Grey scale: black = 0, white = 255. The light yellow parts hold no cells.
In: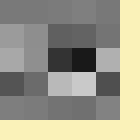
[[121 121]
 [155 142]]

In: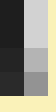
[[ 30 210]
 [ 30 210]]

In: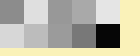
[[140 223]
 [215 188]]

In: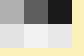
[[176  94]
 [227 242]]

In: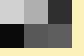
[[209 174]
 [  9  87]]

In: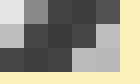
[[229 137]
 [190  69]]

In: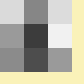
[[218 134]
 [154  60]]

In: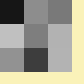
[[ 22 141]
 [192 126]]

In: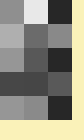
[[143 232]
 [175 107]]
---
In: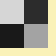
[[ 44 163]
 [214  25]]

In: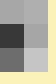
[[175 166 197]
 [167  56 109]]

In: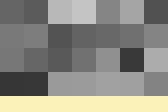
[[ 81 132 172 131]
 [165 112  57 160]
 [133 104 144 161]
 [196  99 113 155]
 [184  83  89 154]
 [ 91 125 102  55]
 [101 121 119  54]]

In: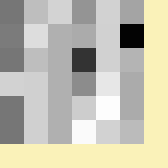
[[164   3 180 171 171 187]
 [210 209 209 231 253 210]
 [148 171  51 140 205 250]
 [211 176 176 176 176 176]
 [190 221 190 208 208 208]
 [118 123 118 210 118 118]]

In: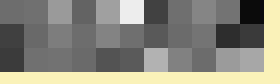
[[ 11  58 167]
 [115  45 155]
 [133 116 108]
 [111 107 129]
 [ 65  89 178]
 [237 111  90]
 [160 131  83]
 [ 99 109 106]
 [154 125 114]
 [112 105 112]
 [109  64  59]]

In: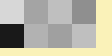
[[143 191]
 [191 160]
 [164 178]
 [215  25]]

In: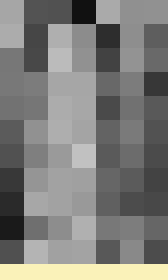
[[145  94 105  55  89  82  75  67  72 102  76]
 [144 142 147 124 113 122 108  91  76 125 137]
 [170  45  66 104  74  99  90 102  96 120  88]
 [ 17 140 145 166 167 164 193 160 153 176 163]
 [ 81 175 187 166 172 174 154 162 162 141 161]
 [ 83  70  72 124 118 145 127 149 167 111 180]
 [166 172 119 120 114  91  81  56  42  26  80]]

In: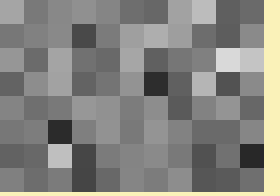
[[106 138 196 138 103 134  40 111]
 [ 95  93 217  82 148 106 113  90]
 [188 109 128 181 130 106  81  86]
 [162 158 118  96  90 130 121 141]
 [103 174  96  45 141 148 138 124]
 [110 159 166 147 124 121 132 133]
 [133 123 105 116 145 146 123 104]
 [144  73 113  99 151 127  70  69]
 [136 137 164 162 121  43 191 123]
 [121 129 107 141 111 125 104 109]
 [165 119 150  99 132 119  98 128]]
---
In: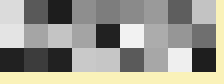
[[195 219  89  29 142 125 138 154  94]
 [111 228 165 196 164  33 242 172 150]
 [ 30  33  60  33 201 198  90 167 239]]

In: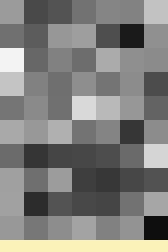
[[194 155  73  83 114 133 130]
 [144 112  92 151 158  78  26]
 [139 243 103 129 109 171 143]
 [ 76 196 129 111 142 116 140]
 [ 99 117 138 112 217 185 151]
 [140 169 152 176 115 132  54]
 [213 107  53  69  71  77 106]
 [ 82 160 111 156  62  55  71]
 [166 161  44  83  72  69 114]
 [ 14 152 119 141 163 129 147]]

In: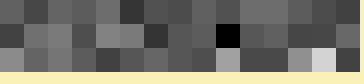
[[ 65  98  71 100  92 109  55  80  76  95  81 110 109  92  75]
 [105  66 111 121  79 131 120  51  86  92   3  87  95  68  71]
 [ 66 139  99 115  93  65  85 101  86  78 162  74  74 144 211]]

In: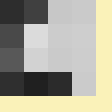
[[202  45  64 199]
 [206  73 219 204]
 [205  88 210 202]
 [203  47  32  43]]

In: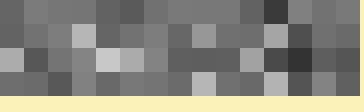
[[121 101 123 119 117  98  89 113 121 120 120  98  58 128 114]
 [106  99 114 125 181 100 114 125 103 151 112 110 165  78 111]
 [ 85 172  87 116 132 200 171 131  95  93  95 163  75  51  94]
 [ 97 110 107  88 129 105 120 115 108 182 112 104 179  84 131]]

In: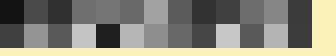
[[ 59  19  74  48 111 117 105 162  91  50  64 109 134]
 [ 60  64 148  89 196  31 182 142 104  70 199  89 180]]

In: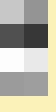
[[148 199]
 [ 55  80]
 [233 253]
 [158 155]]

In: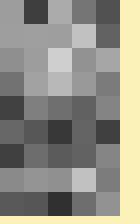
[[ 81 157  62 171 117]
 [ 98 158 159 158 193]
 [166 143 157 207 146]
 [123 114 162 184 153]
 [132  65 127 111  97]
 [ 64 103  87  56 100]
 [133  64 109  91  98]
 [124 138 148 144 193]
 [146  89  86  48 110]]

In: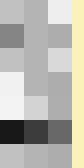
[[238 193 180]
 [173 133 180]
 [217 193 180]
 [173 241 180]
 [174 243 211]
 [104  24  60]
 [173 193 180]]
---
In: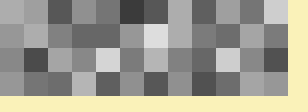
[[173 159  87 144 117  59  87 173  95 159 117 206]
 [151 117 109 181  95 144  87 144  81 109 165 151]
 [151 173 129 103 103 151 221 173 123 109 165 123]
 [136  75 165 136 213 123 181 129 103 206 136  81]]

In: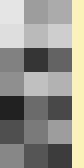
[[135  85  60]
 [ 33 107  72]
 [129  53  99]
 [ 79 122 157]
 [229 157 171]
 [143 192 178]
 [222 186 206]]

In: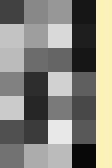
[[187 108 101  22]
 [203  38 122  72]
 [ 65 136 151  22]
 [114 172 187   8]
 [129  45 209  95]
 [195 158 217  30]
 [ 80  59 232  88]]

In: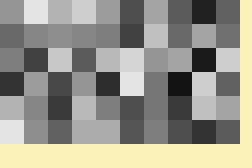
[[179 134  58 185 126  78 118  58 192 164]
 [ 51 156  72 149  45 228 118  19 206  97]
 [228 142  97 172 172  85 126  78  51  91]
 [105 134 142 134 126  65 192 105 164 112]
 [149 228 179 206 156  78 164  91  33  97]
 [126  65 200  91 185 213 149 164  26 206]]

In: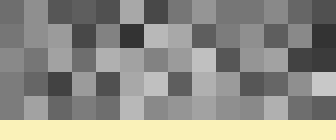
[[124 102  66 155  80 168 192  94 176 155  86 102 143 200]
 [110 143  86  94  80 168  72 118 149 118 118 137 102  80]
 [124 162 102 124 110 184 137 149 162 143 137 176 110  94]
 [118 143 155  72 130  51 184 168  94 124 143  94 137  51]
 [137 118 162 110 176 162 130 155 192  86 149 162  66  59]]

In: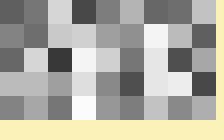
[[103 214  56 244 208 118 230  79 167]
 [131 167 118 251 151 125 194 137 174]
 [187 187 159 222 137  79 230 237  72]
 [131 110 201 208 159 144 244 187  95]
 [ 95 118 214  72 125 180 103 110 194]]
